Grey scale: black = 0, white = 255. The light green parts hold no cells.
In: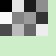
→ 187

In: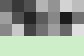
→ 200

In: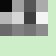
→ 128

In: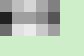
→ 225

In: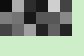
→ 106

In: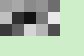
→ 97

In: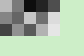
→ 145

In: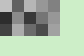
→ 172
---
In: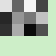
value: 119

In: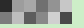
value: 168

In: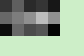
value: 144

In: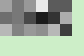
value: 73

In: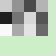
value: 215

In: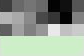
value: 138

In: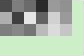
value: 229

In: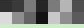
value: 123
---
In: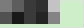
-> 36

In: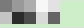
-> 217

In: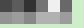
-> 177

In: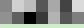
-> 86

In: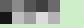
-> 219

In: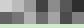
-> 76

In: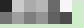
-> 97

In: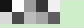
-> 164
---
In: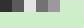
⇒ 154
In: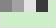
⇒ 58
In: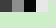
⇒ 231
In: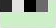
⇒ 106
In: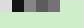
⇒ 115
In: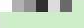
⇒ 105
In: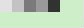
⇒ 50
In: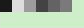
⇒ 122
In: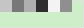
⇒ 143
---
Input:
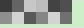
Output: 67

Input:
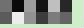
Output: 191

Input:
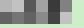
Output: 58

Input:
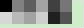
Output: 64

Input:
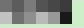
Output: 71

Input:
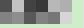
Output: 184

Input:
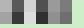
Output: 154
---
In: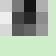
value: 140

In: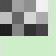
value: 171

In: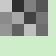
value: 118

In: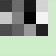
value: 243

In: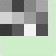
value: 113

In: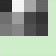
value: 51

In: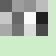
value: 32

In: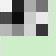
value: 233
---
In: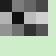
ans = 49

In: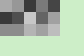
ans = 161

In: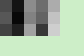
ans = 55

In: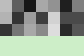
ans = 41

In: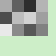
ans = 87

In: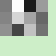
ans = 193
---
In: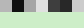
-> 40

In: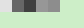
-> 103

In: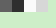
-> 97

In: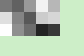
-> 56

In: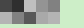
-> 70

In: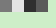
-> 90
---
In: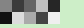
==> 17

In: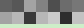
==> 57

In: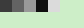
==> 59

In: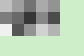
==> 240

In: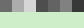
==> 214

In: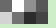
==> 87

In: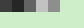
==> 61

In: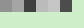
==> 165

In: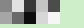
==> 166
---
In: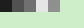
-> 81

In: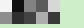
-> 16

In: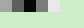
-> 94

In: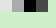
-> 170

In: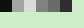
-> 164

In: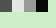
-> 229

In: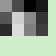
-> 74
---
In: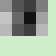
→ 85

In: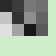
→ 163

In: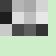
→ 72

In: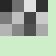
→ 135

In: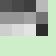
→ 217

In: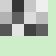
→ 228

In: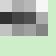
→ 149

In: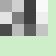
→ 187

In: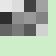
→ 121

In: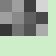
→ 115
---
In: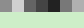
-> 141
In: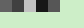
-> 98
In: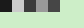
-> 26
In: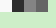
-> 249
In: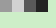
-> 155
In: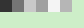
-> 51
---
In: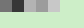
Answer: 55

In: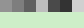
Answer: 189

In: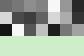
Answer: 192

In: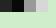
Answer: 36

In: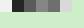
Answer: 91

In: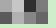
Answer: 90
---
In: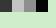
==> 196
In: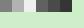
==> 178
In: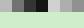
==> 114
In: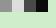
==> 221
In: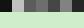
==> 192
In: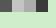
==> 196
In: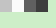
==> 251
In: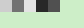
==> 114
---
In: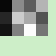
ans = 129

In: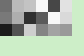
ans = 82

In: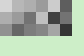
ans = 103

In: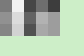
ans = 210

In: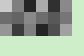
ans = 60

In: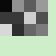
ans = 46

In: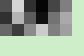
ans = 60

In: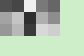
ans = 184
